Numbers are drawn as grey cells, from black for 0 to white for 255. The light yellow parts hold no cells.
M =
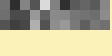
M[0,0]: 114
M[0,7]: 90
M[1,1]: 75
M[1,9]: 110
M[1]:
[110, 75, 76, 152, 98, 138, 135, 118, 114, 110, 140]
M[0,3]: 84
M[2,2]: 71
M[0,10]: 135
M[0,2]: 132

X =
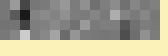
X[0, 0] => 119
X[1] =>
[119, 90, 25, 131, 138, 131, 144, 125, 123, 133, 122, 173, 131, 122, 135, 120]
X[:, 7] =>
[124, 125, 114, 149]
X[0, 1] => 154
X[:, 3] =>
[119, 131, 126, 126]
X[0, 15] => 128
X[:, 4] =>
[122, 138, 129, 136]
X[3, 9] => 120
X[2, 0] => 115
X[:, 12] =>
[113, 131, 87, 78]
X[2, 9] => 122

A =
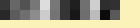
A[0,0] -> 55
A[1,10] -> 11
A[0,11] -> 49
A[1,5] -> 116
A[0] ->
[55, 103, 82, 119, 221, 119, 53, 31, 112, 207, 46, 49]
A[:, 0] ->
[55, 40]
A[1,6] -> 53
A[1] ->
[40, 92, 111, 140, 203, 116, 53, 23, 110, 187, 11, 89]

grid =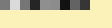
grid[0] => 121
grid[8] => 54
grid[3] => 37
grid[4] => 143

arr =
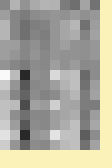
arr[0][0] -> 135
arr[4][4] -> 131
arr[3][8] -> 132
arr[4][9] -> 151
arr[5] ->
[158, 149, 135, 148, 136, 149, 145, 146, 144, 151]
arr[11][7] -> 173
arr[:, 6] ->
[124, 145, 166, 166, 159, 145, 145, 186, 179, 166, 166, 166, 173, 193, 186]
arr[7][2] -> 40
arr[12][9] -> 167
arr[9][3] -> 140
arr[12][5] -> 158
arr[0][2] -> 147
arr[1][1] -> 134
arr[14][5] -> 168
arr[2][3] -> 127
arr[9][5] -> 139
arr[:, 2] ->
[147, 124, 112, 112, 135, 135, 124, 40, 88, 100, 76, 112, 88, 40, 100]
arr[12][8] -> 125
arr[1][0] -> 158
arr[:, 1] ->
[179, 134, 134, 134, 157, 149, 134, 187, 149, 134, 187, 142, 157, 187, 149]
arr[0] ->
[135, 179, 147, 170, 180, 178, 124, 111, 164, 114]
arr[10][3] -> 161
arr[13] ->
[226, 187, 40, 148, 155, 227, 193, 191, 93, 140]
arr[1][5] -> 149
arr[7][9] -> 140
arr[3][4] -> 126
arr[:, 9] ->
[114, 151, 157, 162, 151, 151, 140, 140, 157, 162, 124, 157, 167, 140, 162]
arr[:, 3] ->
[170, 140, 127, 132, 144, 148, 140, 144, 136, 140, 161, 136, 140, 148, 140]

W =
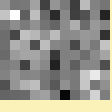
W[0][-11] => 151
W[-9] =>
[195, 253, 94, 190, 105, 42, 137, 63, 81, 136, 35]
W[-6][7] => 72
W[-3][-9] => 133
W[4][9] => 122
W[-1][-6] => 121
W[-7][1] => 70
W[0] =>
[151, 118, 120, 162, 65, 149, 122, 61, 187, 130, 117]
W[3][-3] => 152
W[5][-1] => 164
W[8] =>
[81, 149, 177, 190, 118, 88, 144, 121, 198, 119, 144]
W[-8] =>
[119, 141, 123, 145, 116, 101, 140, 174, 108, 153, 134]
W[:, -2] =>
[130, 136, 153, 148, 122, 139, 135, 233, 119, 210]
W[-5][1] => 155
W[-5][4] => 147
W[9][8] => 145
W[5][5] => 56
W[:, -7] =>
[65, 105, 116, 147, 189, 147, 137, 120, 118, 160]
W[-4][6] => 130
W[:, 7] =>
[61, 63, 174, 140, 72, 131, 95, 122, 121, 108]
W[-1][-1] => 125
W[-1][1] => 103
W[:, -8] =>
[162, 190, 145, 183, 77, 166, 155, 135, 190, 154]
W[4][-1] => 195
